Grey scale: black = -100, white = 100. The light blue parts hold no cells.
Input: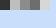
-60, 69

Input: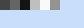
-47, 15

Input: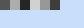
-34, -52

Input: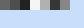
-21, 5

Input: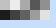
51, 77

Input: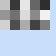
54, -1
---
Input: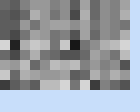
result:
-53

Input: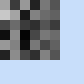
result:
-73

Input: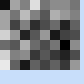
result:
83

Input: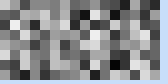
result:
24

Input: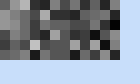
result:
-24

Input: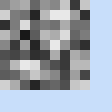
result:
63

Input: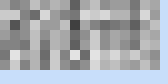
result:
12

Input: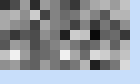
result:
12

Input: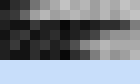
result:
-75
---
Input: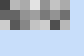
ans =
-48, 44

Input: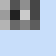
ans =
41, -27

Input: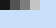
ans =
-82, 54

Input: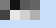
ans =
-4, 38

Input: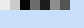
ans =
85, -34

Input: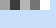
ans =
26, 99

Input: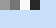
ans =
20, -69

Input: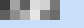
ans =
-53, -15

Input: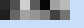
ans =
-67, -10

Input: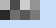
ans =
43, -5
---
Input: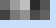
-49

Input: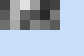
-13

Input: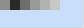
11

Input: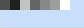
-39

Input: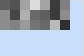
10

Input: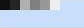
-88

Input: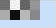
34
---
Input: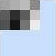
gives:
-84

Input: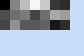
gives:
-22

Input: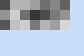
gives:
41

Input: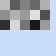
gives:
-9

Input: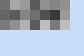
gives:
48

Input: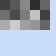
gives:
25
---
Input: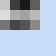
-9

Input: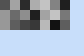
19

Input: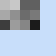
-52

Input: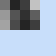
28

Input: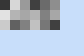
59

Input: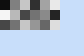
-44

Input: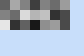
80

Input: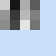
9

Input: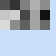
71

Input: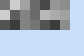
-35
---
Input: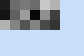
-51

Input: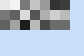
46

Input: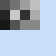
34

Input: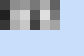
-6

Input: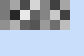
-50

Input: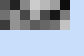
-3
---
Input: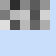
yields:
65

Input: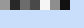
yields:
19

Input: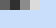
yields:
10

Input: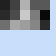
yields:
39

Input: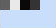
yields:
-25

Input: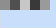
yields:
21
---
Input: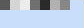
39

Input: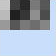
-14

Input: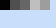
50

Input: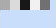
89

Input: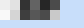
-41

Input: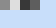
-56
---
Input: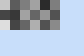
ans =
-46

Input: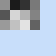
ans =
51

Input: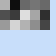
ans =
66

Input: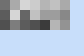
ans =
-2

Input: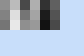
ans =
82

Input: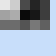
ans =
-15

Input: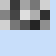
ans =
-7
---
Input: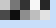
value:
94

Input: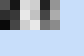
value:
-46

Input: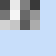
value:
-18

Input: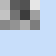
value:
-53

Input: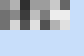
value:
86

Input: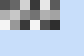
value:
38

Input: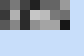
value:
-5
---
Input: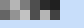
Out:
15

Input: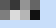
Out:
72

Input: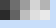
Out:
-22

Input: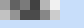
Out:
16

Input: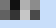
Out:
-59

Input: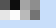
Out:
98
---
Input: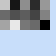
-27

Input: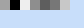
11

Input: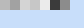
56

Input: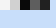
-93

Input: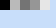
-9

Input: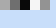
-93

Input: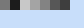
29

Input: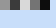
70
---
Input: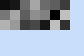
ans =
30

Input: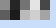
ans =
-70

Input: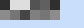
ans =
74

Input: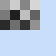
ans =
-76

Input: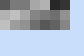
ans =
50

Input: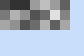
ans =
40

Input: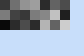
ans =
-48

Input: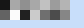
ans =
32

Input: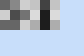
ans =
-40
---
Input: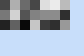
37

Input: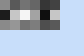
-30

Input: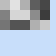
77

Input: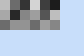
-15

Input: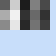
61

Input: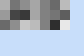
-8
